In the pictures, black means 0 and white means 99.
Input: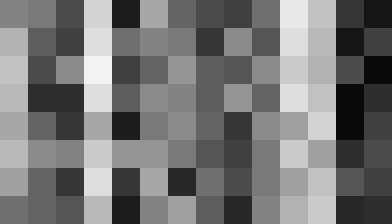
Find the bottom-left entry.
43
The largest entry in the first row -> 90
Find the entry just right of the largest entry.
25
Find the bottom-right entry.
18
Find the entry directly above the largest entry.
86
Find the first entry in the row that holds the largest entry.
75
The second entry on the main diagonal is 36
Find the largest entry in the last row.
79
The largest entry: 94
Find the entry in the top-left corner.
51
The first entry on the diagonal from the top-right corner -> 8
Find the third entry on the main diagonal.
54
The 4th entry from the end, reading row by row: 69
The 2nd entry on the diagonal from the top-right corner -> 8
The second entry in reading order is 47
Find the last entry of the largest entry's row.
4
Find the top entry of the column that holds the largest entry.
82
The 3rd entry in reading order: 29

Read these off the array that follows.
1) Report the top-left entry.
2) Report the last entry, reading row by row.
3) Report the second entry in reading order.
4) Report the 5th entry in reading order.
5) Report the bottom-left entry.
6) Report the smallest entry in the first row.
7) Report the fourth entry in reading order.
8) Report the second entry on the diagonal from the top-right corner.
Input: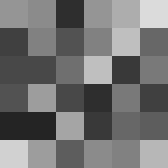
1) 58
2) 71
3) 54
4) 67
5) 81
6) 18
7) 58
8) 74

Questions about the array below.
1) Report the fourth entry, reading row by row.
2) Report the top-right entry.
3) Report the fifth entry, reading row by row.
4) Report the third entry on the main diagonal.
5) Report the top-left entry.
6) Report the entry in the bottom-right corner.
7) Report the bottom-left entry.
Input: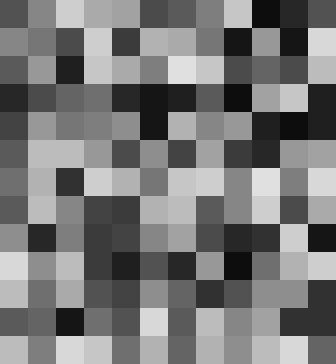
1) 66
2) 32
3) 63
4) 12
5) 32
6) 39
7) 73

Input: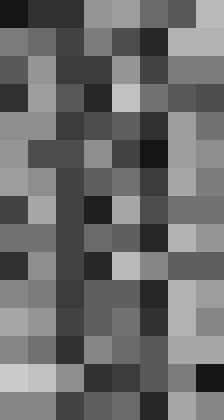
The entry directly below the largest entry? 52
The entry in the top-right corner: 72
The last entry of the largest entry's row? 8
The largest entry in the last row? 65
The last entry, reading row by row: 52
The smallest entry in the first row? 8
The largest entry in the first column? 79
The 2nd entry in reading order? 19
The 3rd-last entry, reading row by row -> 15
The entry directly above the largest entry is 52
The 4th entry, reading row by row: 58
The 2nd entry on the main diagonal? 41
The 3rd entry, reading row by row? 19

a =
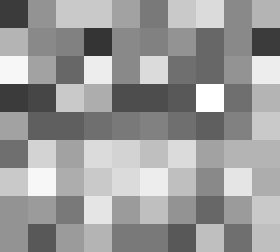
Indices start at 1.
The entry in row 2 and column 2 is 53
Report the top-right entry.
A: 70
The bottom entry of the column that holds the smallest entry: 70
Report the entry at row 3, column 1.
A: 96
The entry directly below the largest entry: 37
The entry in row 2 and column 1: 70
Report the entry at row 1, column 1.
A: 23
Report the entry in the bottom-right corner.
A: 74
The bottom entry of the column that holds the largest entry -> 74
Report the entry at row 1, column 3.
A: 78
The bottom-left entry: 57
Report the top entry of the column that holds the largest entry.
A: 85
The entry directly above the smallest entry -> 78
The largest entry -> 99
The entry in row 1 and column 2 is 57
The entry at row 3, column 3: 40
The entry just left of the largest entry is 34
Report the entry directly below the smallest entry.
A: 92

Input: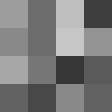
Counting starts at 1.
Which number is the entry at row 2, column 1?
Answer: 53
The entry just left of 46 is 65
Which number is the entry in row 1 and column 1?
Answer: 61
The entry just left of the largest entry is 42
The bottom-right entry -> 38
